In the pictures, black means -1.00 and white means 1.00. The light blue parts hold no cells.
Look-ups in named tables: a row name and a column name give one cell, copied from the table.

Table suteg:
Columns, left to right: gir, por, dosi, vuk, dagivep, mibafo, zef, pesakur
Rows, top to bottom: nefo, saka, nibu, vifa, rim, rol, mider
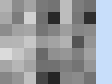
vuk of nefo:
-0.05
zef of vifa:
-0.34
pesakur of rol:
0.17
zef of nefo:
-0.02
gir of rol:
0.30
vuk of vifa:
0.21

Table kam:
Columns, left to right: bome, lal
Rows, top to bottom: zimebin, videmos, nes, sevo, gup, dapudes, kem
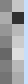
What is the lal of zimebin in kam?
0.55
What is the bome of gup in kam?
-0.19
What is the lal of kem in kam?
0.34
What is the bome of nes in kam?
0.18
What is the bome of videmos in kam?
0.35
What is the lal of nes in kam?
0.44
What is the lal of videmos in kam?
-0.62
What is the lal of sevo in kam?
0.59
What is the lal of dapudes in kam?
0.44
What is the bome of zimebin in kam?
0.03
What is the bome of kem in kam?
-0.09
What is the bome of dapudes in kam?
-0.01
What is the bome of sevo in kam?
0.02
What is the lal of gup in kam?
0.74

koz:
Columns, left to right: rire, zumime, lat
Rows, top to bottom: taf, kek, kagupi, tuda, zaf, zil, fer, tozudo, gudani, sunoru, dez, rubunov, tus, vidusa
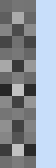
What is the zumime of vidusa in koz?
-0.03
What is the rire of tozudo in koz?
-0.70
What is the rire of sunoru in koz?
-0.08
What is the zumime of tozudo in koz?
0.51
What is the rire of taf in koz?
-0.15
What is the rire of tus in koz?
-0.54

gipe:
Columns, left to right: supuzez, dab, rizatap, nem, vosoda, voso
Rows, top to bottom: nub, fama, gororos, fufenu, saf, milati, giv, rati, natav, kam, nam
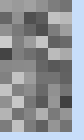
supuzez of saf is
-0.47
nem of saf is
-0.23
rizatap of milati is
0.09
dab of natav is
0.56
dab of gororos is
-0.05
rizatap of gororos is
-0.20
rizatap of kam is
0.04
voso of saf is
0.33
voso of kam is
0.17
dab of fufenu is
0.01
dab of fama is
0.14
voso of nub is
-0.10
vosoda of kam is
-0.04
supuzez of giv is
0.01
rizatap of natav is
-0.07
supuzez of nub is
0.26
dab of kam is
-0.10
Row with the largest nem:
fufenu

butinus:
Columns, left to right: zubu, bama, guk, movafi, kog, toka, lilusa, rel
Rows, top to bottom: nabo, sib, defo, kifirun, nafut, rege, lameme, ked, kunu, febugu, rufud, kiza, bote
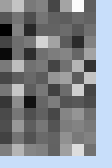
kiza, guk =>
-0.36
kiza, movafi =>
-0.17
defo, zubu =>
-0.99
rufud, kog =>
-0.34
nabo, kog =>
-0.45
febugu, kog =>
-0.44
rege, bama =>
0.49
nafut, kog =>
-0.02
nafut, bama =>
-0.13
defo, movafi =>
-0.22
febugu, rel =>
-0.13
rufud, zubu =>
-0.39
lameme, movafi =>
-0.28
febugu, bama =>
-0.07
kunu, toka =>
-0.35

